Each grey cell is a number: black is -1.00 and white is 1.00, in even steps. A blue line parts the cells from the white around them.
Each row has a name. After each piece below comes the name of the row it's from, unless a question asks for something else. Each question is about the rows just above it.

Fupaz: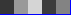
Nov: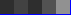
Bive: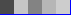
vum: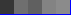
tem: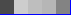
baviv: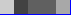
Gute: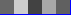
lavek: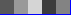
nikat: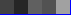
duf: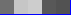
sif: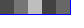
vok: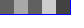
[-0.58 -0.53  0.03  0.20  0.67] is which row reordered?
Fupaz
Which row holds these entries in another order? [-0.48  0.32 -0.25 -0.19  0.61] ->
Gute
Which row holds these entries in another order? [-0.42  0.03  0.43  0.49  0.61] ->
tem

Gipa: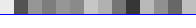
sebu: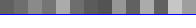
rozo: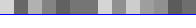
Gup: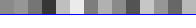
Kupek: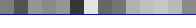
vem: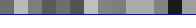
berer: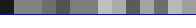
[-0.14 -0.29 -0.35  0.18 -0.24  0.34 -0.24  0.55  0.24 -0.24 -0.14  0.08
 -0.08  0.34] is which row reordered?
sebu
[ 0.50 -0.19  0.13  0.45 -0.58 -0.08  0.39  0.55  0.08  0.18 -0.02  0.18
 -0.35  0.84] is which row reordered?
Gipa
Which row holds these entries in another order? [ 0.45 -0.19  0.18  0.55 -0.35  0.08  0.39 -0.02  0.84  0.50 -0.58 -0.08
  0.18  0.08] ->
Gup
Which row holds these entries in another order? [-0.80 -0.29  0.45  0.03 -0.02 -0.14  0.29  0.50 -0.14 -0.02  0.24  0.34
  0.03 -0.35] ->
berer
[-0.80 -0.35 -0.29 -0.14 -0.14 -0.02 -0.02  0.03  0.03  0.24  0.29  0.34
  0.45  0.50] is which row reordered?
berer

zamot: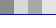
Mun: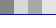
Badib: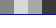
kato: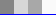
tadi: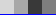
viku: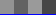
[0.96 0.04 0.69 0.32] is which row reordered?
kato
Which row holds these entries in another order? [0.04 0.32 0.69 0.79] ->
Mun
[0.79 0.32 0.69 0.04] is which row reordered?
Mun
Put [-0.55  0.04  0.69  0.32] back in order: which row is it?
Badib

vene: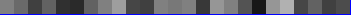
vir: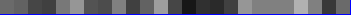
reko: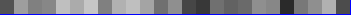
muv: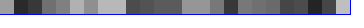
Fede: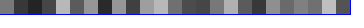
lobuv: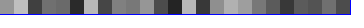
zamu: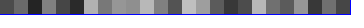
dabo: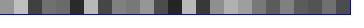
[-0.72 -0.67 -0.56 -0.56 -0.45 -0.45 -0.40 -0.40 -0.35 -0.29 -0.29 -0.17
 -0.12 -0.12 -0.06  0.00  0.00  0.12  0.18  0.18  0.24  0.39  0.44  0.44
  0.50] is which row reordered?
zamu
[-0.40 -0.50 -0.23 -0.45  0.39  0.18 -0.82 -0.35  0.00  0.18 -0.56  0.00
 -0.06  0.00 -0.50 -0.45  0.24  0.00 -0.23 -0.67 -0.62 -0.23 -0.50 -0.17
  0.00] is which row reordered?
vene
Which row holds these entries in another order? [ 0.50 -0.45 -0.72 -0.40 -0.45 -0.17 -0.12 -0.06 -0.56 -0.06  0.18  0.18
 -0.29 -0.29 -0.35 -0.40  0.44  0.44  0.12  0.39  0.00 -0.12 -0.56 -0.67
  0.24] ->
muv
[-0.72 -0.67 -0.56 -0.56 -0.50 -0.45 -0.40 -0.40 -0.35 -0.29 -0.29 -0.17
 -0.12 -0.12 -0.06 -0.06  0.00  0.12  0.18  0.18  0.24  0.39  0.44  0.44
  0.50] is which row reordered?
lobuv
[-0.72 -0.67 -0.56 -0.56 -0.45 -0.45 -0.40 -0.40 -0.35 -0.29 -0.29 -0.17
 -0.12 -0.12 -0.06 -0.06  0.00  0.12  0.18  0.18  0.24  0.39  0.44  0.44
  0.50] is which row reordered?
muv
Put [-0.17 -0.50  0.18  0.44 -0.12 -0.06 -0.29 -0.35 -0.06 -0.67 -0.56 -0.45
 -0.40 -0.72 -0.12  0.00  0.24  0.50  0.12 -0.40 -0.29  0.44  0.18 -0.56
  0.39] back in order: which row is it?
lobuv

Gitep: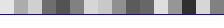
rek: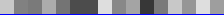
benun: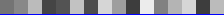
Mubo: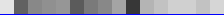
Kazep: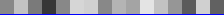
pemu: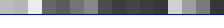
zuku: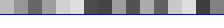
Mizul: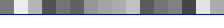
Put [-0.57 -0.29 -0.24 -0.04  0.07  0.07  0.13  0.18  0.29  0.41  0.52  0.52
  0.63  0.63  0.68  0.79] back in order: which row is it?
Mubo
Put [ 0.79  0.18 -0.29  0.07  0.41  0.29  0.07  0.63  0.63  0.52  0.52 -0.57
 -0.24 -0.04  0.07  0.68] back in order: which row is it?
Kazep

